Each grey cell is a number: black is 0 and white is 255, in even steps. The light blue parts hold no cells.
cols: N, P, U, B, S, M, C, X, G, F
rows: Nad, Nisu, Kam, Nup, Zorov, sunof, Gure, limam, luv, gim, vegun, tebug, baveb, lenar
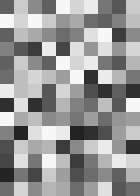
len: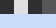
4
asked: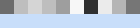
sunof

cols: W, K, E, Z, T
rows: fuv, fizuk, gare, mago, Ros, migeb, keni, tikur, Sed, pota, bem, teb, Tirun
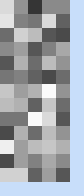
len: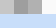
4
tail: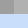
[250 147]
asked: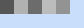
Ros
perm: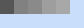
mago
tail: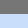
[250 218  86]
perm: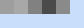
teb

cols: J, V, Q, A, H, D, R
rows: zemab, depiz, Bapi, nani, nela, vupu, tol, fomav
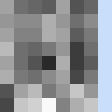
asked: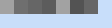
zemab
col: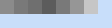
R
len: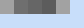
5
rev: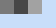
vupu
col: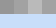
J

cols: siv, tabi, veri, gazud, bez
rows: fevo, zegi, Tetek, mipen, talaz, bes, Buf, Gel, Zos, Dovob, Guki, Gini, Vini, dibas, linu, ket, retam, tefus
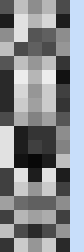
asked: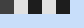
Vini
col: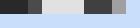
siv
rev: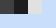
Guki

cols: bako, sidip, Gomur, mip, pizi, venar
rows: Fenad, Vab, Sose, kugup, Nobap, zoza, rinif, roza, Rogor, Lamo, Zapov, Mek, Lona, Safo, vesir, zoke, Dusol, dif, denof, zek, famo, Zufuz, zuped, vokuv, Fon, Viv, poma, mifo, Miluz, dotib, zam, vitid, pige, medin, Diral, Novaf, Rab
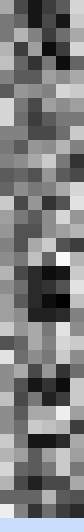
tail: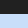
[ 42 130]
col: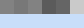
bako

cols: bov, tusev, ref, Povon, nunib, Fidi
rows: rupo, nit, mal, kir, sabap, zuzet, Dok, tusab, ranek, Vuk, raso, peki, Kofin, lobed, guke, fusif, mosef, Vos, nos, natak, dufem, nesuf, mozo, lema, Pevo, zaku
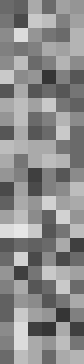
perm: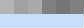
kir
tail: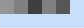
[139]
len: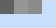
3
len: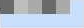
5
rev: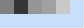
mozo
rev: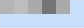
peki
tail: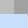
[201 117  97]

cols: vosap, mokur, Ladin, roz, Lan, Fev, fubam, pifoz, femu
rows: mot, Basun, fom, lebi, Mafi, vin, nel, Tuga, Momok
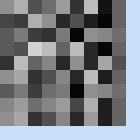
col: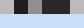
fubam
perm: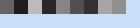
vin
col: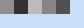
roz

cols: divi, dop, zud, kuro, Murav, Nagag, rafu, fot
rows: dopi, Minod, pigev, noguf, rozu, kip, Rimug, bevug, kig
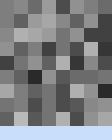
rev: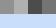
Rimug
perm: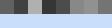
rozu
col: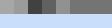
kuro
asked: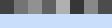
rozu
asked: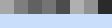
Rimug

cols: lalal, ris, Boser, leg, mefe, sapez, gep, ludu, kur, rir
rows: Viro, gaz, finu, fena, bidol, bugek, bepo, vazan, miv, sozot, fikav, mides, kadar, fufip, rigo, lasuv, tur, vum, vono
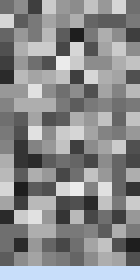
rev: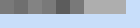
vazan
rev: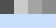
fikav
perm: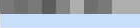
tur
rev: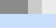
bidol
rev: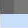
vono
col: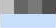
gep
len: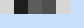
5

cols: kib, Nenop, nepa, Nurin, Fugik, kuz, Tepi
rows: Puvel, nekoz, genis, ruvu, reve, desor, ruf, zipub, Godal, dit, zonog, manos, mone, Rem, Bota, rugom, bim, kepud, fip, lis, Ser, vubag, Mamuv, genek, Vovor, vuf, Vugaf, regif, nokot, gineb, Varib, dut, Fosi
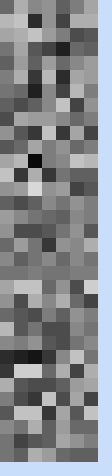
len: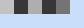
5
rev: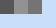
bim
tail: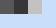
[ 55 165  67]
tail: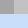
[194 105 146  76 206]

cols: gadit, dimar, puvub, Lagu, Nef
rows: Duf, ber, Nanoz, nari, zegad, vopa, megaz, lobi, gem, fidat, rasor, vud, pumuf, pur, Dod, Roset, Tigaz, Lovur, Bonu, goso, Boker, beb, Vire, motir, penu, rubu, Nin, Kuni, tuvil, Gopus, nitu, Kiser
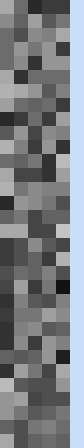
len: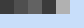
5
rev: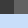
Bonu
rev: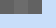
Kiser
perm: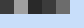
gem

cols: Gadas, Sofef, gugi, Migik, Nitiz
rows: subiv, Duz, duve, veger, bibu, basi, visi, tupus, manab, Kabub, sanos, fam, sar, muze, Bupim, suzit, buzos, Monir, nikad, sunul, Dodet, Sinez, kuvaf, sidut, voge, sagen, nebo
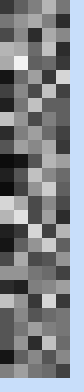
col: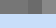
Nitiz
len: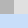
2
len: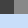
2
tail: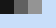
[205  96]
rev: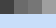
nebo
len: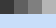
4

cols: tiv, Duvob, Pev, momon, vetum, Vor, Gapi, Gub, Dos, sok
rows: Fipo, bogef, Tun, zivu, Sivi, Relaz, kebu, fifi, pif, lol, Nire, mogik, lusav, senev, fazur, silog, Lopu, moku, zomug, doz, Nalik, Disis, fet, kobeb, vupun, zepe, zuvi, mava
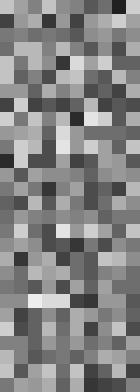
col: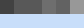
Dos
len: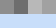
4

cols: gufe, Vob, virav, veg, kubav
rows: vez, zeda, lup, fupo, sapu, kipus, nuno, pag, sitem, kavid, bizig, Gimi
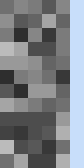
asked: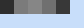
kipus
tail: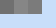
[ 88 134]
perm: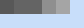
zeda
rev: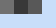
bizig
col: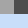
gufe
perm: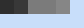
lup

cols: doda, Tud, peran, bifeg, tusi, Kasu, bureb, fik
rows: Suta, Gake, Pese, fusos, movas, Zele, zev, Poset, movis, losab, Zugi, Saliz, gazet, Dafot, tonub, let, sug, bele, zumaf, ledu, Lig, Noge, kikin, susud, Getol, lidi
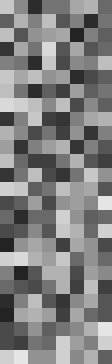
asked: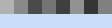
losab
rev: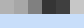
movis
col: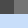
bifeg
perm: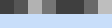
Saliz

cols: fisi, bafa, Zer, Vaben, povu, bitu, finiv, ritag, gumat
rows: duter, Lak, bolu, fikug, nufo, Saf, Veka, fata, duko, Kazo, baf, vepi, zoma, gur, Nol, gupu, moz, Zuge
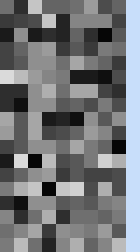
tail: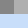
[100 133 187]
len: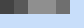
5
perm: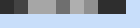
Veka
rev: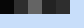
bolu
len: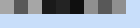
9

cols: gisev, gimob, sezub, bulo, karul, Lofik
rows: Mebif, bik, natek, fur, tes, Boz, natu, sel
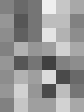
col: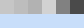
karul
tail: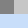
[159 159 210 168]

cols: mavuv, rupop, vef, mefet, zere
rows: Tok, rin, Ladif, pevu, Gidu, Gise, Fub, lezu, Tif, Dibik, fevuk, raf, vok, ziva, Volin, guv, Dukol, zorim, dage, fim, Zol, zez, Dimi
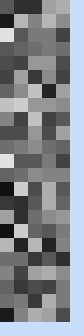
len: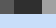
4
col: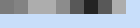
mefet
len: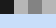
4

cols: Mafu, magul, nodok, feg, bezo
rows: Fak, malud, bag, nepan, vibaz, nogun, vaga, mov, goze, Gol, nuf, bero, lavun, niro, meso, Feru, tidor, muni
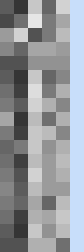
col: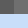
Mafu
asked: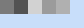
lavun
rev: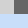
Fak

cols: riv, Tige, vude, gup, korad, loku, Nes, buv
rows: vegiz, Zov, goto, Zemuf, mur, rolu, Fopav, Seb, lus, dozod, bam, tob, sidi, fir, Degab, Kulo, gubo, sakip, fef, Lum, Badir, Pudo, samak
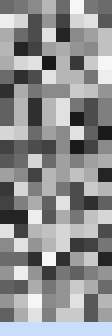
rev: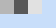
Pudo
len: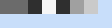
7
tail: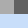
[225  76  47  97]
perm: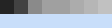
sidi
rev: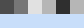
Seb
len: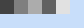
5
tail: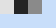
[160 193]

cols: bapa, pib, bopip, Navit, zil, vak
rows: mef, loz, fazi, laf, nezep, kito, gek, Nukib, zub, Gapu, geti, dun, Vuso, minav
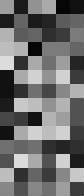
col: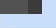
vak
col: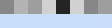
zil
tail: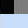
[123 101]
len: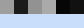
6

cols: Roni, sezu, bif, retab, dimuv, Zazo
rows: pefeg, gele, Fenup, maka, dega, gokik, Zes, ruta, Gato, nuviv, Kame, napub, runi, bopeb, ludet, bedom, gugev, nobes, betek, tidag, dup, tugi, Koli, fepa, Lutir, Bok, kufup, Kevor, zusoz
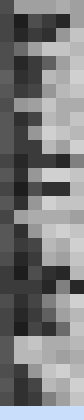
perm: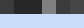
napub
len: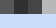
4
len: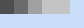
5
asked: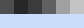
dega
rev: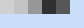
gugev
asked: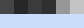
Fenup
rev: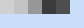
kufup

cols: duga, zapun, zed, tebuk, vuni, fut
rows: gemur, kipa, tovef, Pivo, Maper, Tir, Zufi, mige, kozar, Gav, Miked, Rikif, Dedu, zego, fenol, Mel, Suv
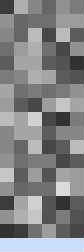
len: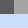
2
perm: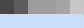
mige
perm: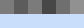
Rikif
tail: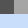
[156]
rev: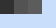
Maper
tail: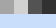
[92]

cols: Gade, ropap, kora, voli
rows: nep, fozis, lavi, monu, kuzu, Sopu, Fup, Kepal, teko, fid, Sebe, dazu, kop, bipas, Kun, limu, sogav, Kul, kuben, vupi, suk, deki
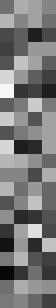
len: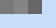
3
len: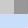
2
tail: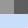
[64]
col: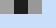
kora
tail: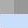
[143]
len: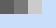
3
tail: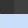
[30]

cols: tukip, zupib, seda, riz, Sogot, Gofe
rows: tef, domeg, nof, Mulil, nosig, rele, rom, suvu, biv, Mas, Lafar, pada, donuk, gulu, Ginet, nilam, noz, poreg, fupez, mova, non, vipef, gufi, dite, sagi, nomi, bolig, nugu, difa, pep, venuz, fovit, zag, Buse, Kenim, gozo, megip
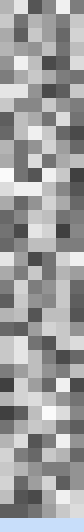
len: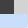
2
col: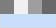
Gofe
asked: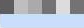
biv
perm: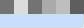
biv
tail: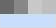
[115 125]
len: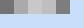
5
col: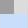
seda

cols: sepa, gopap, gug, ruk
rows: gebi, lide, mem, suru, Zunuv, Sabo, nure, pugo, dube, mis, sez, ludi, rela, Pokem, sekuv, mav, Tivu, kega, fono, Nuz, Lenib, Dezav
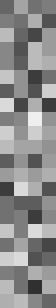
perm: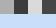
pugo
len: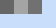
3
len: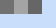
3
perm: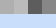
Zunuv
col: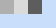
gopap

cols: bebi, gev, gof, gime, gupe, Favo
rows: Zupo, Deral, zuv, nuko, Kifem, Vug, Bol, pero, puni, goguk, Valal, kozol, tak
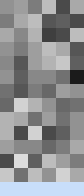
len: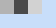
3
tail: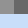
[113]
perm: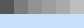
nuko

